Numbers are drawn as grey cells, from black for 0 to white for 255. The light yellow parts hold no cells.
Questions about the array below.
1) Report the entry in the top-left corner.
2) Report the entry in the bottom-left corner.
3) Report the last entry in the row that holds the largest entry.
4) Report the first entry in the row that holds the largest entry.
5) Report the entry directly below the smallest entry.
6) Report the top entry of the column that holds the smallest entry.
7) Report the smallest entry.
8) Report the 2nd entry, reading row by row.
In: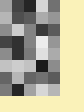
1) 162
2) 122
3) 150
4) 68
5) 113
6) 214
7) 26
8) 68

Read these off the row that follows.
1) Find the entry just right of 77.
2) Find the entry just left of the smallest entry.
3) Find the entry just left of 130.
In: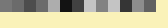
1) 107
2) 173
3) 196
